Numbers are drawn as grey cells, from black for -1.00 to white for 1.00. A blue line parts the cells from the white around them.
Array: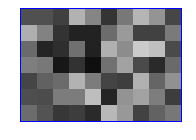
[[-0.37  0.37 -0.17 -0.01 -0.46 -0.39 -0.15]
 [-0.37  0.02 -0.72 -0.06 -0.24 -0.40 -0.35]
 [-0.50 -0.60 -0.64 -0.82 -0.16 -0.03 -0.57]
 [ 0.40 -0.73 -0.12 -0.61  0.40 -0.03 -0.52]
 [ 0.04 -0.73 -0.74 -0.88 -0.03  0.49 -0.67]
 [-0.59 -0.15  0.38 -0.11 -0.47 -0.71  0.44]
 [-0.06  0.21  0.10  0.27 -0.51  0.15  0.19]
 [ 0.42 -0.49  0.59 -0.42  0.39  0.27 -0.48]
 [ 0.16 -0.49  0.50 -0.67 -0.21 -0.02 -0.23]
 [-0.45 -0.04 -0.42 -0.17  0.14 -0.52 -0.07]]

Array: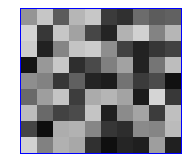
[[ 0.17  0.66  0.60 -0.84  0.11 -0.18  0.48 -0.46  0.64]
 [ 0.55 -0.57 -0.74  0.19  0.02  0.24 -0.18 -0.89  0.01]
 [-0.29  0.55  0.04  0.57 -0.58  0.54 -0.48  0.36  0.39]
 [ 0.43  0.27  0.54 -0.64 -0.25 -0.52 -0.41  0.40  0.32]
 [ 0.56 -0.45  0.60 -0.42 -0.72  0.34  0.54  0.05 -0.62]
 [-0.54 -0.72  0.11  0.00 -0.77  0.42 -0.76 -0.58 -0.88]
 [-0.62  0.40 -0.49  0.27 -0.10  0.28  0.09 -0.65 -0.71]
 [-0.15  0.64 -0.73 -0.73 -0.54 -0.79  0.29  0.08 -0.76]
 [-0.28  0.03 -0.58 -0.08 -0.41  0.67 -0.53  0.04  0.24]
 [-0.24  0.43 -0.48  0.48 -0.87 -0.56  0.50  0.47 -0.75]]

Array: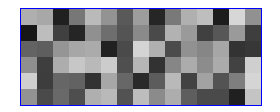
[[ 0.37 -0.82 -0.22  0.12  0.62  0.15]
 [ 0.32  0.48 -0.26 -0.51 -0.52 -0.42]
 [-0.75 -0.50  0.17  0.36 -0.20 -0.18]
 [-0.07 -0.71  0.31  0.56 -0.23 -0.39]
 [ 0.46  0.13  0.34  0.45 -0.61  0.37]
 [ 0.15 -0.14 -0.74  0.60  0.31  0.45]
 [-0.30 -0.34 -0.42 -0.38 -0.19 -0.36]
 [ 0.23  0.08  0.66  0.43 -0.67  0.48]
 [-0.70 -0.42  0.38 -0.61 -0.28  0.09]
 [-0.05  0.40 -0.41  0.05  0.45  0.36]
 [ 0.38  0.21  0.14  0.35 -0.48 -0.26]
 [ 0.49 -0.50  0.05  0.10  0.27 -0.42]
 [-0.77 -0.32  0.30  0.34 -0.35 -0.42]
 [ 0.69  0.21 -0.60 -0.48 -0.01 -0.75]
 [ 0.14 -0.51 -0.57  0.62  0.67  0.54]]

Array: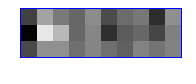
[[-0.49 -0.98 -0.43]
 [ 0.27  0.81  0.13]
 [-0.04  0.44  0.13]
 [-0.20 -0.19 -0.13]
 [ 0.10  0.05  0.04]
 [-0.40 -0.63 -0.13]
 [-0.15 -0.28 -0.25]
 [-0.07 -0.19  0.03]
 [-0.65 -0.46 -0.09]
 [ 0.12  0.00  0.02]]

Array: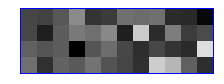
[[-0.45 -0.44 -0.25 -0.13]
 [-0.48 -0.76 -0.34 -0.62]
 [-0.32 -0.28 -0.28 -0.23]
 [ 0.09 -0.05 -0.99 -0.30]
 [-0.60 -0.13 -0.33 -0.10]
 [-0.54  0.07 -0.15 -0.35]
 [-0.12 -0.76 -0.44 -0.46]
 [-0.15  0.59 -0.65 -0.62]
 [-0.12 -0.66 -0.44  0.61]
 [-0.66 -0.02 -0.59  0.43]
 [-0.68 -0.53 -0.67 -0.25]
 [-0.94 -0.41  0.74 -0.65]]

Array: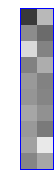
[[-0.55  0.10  0.71  0.01  0.20  0.17  0.30  0.20  0.26  0.04]
 [ 0.45 -0.16  0.03  0.36  0.02  0.04  0.14 -0.04  0.83  0.30]]

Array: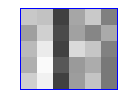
[[ 0.57  0.25  0.46  0.37  0.62]
 [ 0.52  0.63  0.84  0.96  0.89]
 [-0.50 -0.42 -0.49 -0.32 -0.50]
 [ 0.30  0.26  0.71  0.21  0.23]
 [ 0.58  0.05  0.55  0.35  0.54]
 [ 0.00  0.33  0.01 -0.06 -0.06]]

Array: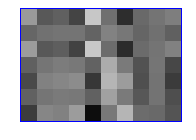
[[ 0.21 -0.20  0.22 -0.25 -0.43 -0.24 -0.53]
 [-0.31 -0.11 -0.31 -0.08  0.01 -0.08  0.05]
 [-0.25 -0.09 -0.26 -0.03  0.05 -0.04  0.01]
 [-0.47 -0.09 -0.48 -0.06  0.10 -0.06  0.22]
 [ 0.56 -0.22  0.57 -0.23 -0.57 -0.24 -0.90]
 [-0.12  0.02 -0.15  0.35  0.42  0.26 -0.06]
 [-0.65 -0.07 -0.66 -0.04  0.22 -0.04  0.42]
 [-0.18 -0.21 -0.16 -0.36 -0.38 -0.32 -0.15]
 [-0.09 -0.12 -0.09 -0.08 -0.10 -0.10 -0.18]
 [-0.01 -0.25  0.01 -0.44 -0.54 -0.39 -0.34]]

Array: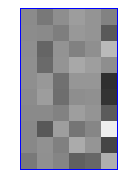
[[ 0.09  0.10  0.11  0.12  0.12  0.10  0.08  0.07  0.07 -0.05]
 [-0.06  0.08 -0.21 -0.17  0.19  0.23  0.08 -0.31  0.14  0.13]
 [ 0.11 -0.01  0.15  0.16 -0.12 -0.14  0.02  0.24  0.00  0.04]
 [ 0.23  0.19  0.01  0.32  0.18  0.11  0.24 -0.08  0.34 -0.25]
 [ 0.16  0.16  0.12  0.24  0.18  0.13  0.16  0.05  0.17 -0.19]
 [ 0.02 -0.30  0.46  0.11 -0.63 -0.60 -0.29  0.87 -0.46  0.37]]
